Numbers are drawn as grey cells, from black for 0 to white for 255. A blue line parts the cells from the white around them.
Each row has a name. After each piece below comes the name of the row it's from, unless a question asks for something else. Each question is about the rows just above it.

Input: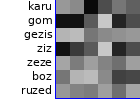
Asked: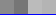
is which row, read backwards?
gezis
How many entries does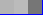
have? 3
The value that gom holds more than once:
[17]
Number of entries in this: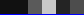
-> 6
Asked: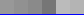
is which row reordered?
gezis
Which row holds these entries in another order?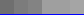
zeze
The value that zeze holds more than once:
[159]

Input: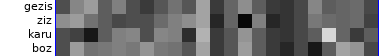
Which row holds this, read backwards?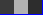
karu
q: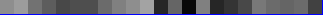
ziz
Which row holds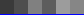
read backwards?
gezis

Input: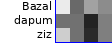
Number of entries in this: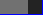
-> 3
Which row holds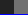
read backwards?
dapum
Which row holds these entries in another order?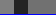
dapum
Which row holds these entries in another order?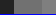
dapum
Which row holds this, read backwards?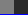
ziz
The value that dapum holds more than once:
[113]
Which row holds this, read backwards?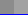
Bazal

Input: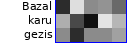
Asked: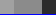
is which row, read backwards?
gezis
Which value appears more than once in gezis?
[139]

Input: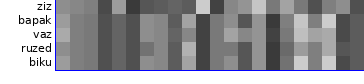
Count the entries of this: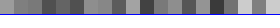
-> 20
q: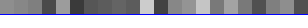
ziz
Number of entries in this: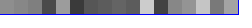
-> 17
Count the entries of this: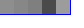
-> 5
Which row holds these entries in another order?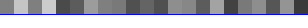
bapak
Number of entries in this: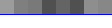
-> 8

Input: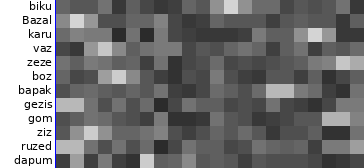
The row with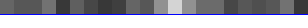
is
biku
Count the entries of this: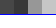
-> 4
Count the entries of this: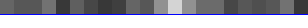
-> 22
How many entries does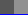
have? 2
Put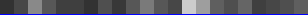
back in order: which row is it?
boz

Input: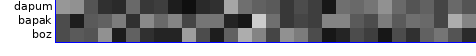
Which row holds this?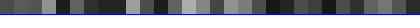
boz
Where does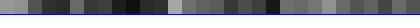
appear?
dapum
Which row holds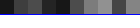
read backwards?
boz

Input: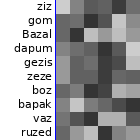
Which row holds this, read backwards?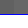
zeze
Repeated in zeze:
[97]
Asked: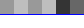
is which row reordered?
Bazal
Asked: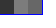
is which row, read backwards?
boz
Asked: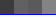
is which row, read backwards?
ziz
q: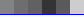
dapum
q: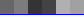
boz

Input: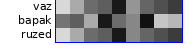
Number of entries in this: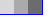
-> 3
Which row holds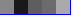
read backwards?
ruzed
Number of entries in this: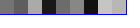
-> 9
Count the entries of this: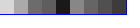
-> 9
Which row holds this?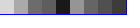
vaz
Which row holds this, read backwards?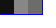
bapak

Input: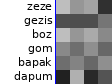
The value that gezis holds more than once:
[78]
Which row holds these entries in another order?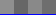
gom
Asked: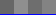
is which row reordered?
bapak
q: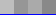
boz
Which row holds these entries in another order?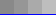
boz

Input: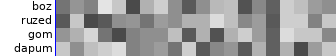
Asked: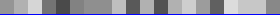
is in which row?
gom
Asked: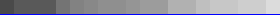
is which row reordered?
ruzed
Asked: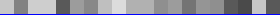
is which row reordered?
ruzed
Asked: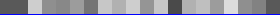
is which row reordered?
ruzed
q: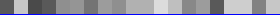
ruzed
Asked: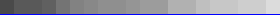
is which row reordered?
dapum
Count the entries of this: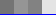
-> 4

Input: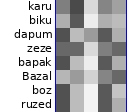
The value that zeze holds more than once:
[104]
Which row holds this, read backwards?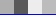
bapak
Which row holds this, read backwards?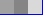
karu

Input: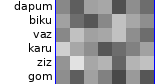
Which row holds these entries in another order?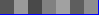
gom
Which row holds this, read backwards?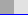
ziz
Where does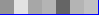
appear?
ziz
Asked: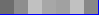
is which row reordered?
vaz
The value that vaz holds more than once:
[193]

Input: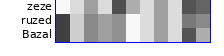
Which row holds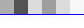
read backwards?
Bazal
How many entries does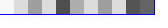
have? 11

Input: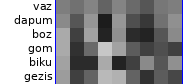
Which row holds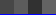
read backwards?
gezis
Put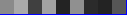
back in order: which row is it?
boz
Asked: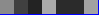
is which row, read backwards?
biku
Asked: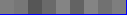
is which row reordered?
vaz

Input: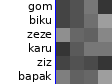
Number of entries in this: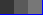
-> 3
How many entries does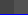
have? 2
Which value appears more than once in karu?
[119]

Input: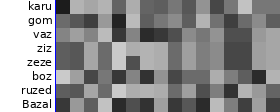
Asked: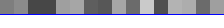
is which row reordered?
zeze
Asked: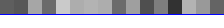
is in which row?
ruzed
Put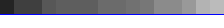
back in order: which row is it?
gom
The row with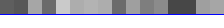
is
ziz

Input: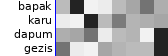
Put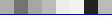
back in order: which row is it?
bapak
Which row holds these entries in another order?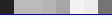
gezis
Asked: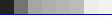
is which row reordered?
dapum
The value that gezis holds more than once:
[187]
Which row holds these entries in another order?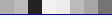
bapak
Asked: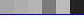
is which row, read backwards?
karu

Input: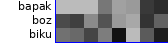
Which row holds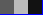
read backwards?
biku
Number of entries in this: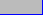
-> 3
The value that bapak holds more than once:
[187]
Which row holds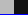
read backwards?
biku
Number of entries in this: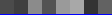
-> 8
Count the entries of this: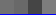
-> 4
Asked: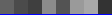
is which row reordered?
boz

